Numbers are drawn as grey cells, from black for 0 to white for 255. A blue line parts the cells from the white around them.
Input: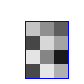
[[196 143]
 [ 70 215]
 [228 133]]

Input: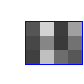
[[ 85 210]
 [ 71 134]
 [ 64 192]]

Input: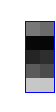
[[119 106]
 [  7   6]
 [ 37  46]]

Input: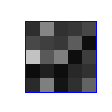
[[ 46 133]
 [ 72  63]
 [194  89]]

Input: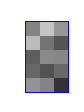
[[132 196]
 [187 115]
 [ 94 138]]

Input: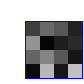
[[ 63 105]
 [147   6]
 [100 133]]
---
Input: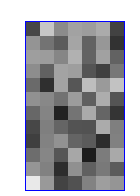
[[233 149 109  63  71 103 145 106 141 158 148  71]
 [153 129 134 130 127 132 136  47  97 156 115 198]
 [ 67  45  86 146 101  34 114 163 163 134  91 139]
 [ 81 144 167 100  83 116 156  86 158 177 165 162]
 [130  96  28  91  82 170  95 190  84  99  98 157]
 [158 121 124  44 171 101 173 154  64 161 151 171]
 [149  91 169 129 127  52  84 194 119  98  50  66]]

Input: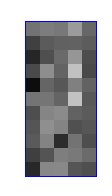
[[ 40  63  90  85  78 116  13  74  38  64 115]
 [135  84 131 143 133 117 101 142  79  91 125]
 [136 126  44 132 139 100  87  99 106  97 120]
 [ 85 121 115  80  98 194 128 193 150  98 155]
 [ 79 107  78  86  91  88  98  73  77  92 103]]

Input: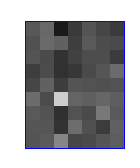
[[ 84  86  89 108  70  62  84  81  88]
 [ 90  86  83  76  97  76  75 106 104]
 [134  51  48 206  61  49  50  97  26]
 [ 70 109  82 100  84  55  65  62  58]
 [ 74  80  74  95  82  74  77  89  84]
 [ 85  60 120 102  80  86  77  76  70]
 [ 93  96  89  94  82 107  59  74  59]]

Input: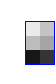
[[ 23 188 234]
 [ 53 165 196]]

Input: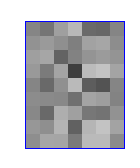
[[142 151 136 140 133 153 159 146 133]
 [166 143 105 138 105 123 166 154 117]
 [165 180 174 136 144 164  99 143 159]
 [122  97 160 112 186  62 130 127 184]
 [186 181 119 164  93 187 148 162 106]
 [186 195 115 158  83 195 155 166 103]
 [139 163 146 131 133 164 148 141 133]]

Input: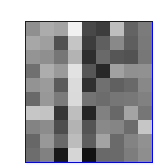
[[109 103 131 198 105 147 112 148 167 143]
 [129 152 140 195 152 155 173 143 159 172]
 [ 24 105  77  54 123  91 154 118  81 164]
 [214 188 179 190 218 219 226 179 197 241]
 [ 18  94  84  37 115  48  86  46  61  72]
 [105 163 137 129 108 112  40 105  95  61]
 [106 106 133 104 118  96 161  86 137 190]
 [125 131 108 164 120 105 144  82  94  99]
 [142 145 198 118 129 136 145 119 121 123]]
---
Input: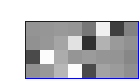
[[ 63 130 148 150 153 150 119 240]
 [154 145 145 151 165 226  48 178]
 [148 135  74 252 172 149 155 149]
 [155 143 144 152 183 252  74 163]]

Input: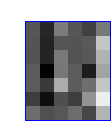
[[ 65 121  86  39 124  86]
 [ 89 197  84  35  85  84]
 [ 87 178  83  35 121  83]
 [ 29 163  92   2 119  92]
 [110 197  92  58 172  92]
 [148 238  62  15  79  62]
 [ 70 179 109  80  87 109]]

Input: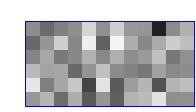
[[139 176 141 107 129 142 213 144 207 152 150  33]
 [205 190 105 150 207 135 238  97 245 173 136 170]
 [119 145 133 168 121 136 177 137 175 142 154 192]
 [137 141 185 163 166 105 148 192 139 130 119 161]
 [180 190 230 128 166 198  68 227  91 156 181  82]
 [143 144 151 181 108 174  90 149  96 179 186 226]]

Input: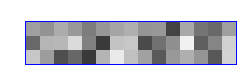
[[105 159 159 147 172 153 125 151 165 175 149 152  67 168 116]
 [133 209 104 181 183 219 129  58 195 199  75 113 143 241  95]
 [ 88 211 199 157  78 103  57 180 234 192 161  89 153 175 149]]

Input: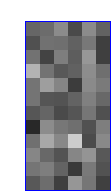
[[139  98 102 108 139  74]
 [120  63  80 113 111  97]
 [151  63 114  67 126  93]
 [141 111 179 115  88  97]
 [138 122 116 158 133  60]
 [128 104 116  85  83  99]
 [118  80  86 101  74  85]
 [ 81 126  40 140 119 111]
 [ 75 137 112 168 136 205]
 [148  88 134 104  83 134]
 [121  82 117 126  99  57]
 [118  64  88 109  63 150]]

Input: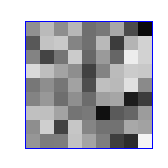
[[ 75  10 144 186 142 183 111 120 167]
 [180 210  88 195 201 132 112 185  60]
 [237 210 131  68 117 203 104 154 102]
 [203 200 217 190 163 142  65 131 187]
 [224 138 119 142 118 162  78 191 185]
 [ 28  60 131 152 110 143 108 159 166]
 [102 156 192 191 163 116 121  16  90]
 [168 162 142 207  66 198 133 114 114]
 [ 44 244 150 124 125 195 164 126  62]]

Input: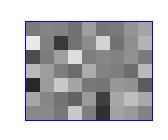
[[148 165 122 133 130 114 158 118 121]
 [143 180 233 129  57 115 140 211 114]
 [145 122  77 124 159 222 126 135 130]
 [109 186 185 157 125 108 172 130 126]
 [146  91  41 155 201 165 120 117 151]
 [190 169 166 134 115  99 154  63 167]
 [153 130 136 137 120 200 126  48 162]]

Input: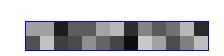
[[184  42 160 160  29  93  92 164 185  46 133  89 113]
 [128 189  81 193  63  75 143 101  69  14 201 162  77]]

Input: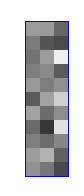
[[154 102 155]
 [ 84  74 123]
 [155 239 114]
 [138  91 126]
 [126 144 153]
 [161 207  91]
 [108 141 162]
 [ 54 225 106]
 [109 135 127]
 [177  97 155]
 [119  73 146]]
